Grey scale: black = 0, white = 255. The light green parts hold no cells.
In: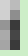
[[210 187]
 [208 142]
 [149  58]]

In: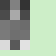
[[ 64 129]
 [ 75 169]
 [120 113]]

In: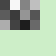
[[ 69 247]
 [ 92  59]
 [173  66]]

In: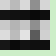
[[211 186]
 [ 19  17]
 [201 180]]

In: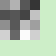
[[140 178]
 [ 80  86]
 [143  88]]

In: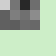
[[207 117]
 [ 96 126]
 [ 96  93]]

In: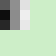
[[ 88 143]
 [ 13 140]
 [ 39 142]]

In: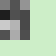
[[124  83]
 [ 30  80]
 [202 180]]
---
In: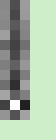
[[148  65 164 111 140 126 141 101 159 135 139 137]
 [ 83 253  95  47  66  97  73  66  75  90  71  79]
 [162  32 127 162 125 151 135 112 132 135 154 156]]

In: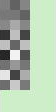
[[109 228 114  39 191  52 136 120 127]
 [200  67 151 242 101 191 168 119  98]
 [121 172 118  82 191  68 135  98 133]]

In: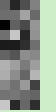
[[198 115 136 173 177  99  27 112   3 110 103]
 [ 40 119 114 141 159  85  28 198  97 110  38]
 [103 108 153 102 123 142  47  39  74 163  79]
 [ 46 101  65 181 157 136 111 146 150 105 129]]

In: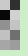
[[166 193 145   7 202]
 [156 111 195 209  48]]

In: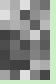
[[163  71  67  77  64 164 222 200]
 [ 97  65 103 110  81 176 180 173]
 [223  64 101  75 146 163  85 223]
 [128 184 130 125 207  94 143 136]
 [ 70 172 112  90  99 184 164 112]]

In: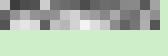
[[ 84 101 197]
 [218 146  61]
 [228 178  77]
 [217 147  81]
 [ 95 141 205]
 [192 146 117]
 [182 195 108]
 [210 209 101]
 [243 167  77]
 [222 156  99]
 [199 135 109]
 [139 169 106]
 [100 123 136]
 [118 114 137]
 [175 169  89]
 [ 85 143 163]]

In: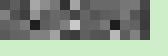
[[ 90  98 128  76]
 [100 105  81  94]
 [101 121  63  70]
 [129  30 147 167]
 [128  95  91 141]
 [161 103 104 119]
 [ 69 127  98  49]
 [ 60 201  68 164]
 [ 96  98 101  87]
 [ 85 100  85 105]
 [ 84 119  94 105]
 [184  29  97 105]
 [ 93 105 121 118]
 [129  98  85 120]
 [ 67  59  62  71]]

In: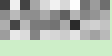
[[157 174 140  64]
 [232  69 186 239]
 [219 185 143  67]
 [131 123 142 166]
 [220 122 171 217]
 [214 115 133 241]
 [204 171  96 216]
 [227  42 181 253]
 [181 200 134 113]
 [162 208 148 156]
 [185 195 173 110]]

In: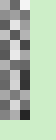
[[131 101 167 103 110 177  88  98 193  92 142 183]
 [173 215 124 211 202 110 233 218  89 228 159 104]
 [ 37 110 173  52  57 103 168  70 180 157 117 244]]
